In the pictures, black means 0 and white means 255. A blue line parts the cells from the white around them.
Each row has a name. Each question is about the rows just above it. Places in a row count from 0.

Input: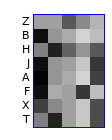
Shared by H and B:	[149]
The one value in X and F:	[160]
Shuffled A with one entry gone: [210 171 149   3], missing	[65]
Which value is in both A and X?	[65]
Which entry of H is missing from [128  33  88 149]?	[99]
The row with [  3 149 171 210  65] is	A
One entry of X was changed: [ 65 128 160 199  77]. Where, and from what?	1, [138]

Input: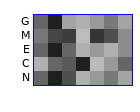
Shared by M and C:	[188]
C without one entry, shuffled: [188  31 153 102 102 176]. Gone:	[90]
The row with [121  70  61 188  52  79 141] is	M
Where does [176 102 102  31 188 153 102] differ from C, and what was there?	2, [90]

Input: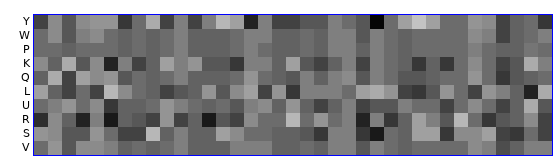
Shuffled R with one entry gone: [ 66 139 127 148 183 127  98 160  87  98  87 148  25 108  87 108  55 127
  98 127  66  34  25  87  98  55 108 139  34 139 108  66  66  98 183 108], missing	[46]
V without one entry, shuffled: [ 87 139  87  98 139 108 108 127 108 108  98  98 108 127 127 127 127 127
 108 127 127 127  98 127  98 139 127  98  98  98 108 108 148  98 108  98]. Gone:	[77]
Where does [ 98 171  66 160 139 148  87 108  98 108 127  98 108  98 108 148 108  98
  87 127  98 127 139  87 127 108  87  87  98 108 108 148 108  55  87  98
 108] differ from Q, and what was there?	12, [98]
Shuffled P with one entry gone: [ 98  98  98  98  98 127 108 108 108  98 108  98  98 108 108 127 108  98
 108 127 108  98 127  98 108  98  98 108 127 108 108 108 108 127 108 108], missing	[117]

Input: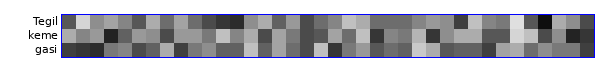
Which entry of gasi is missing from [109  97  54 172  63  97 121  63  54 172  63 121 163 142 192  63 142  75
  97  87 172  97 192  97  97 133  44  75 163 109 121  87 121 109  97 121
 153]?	[201]
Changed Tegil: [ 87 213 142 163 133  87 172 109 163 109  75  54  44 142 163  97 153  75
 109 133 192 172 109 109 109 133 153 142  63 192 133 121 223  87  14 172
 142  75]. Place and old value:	14, [172]
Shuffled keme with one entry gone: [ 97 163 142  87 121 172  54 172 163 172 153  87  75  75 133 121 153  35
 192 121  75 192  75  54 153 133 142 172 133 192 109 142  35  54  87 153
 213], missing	[181]

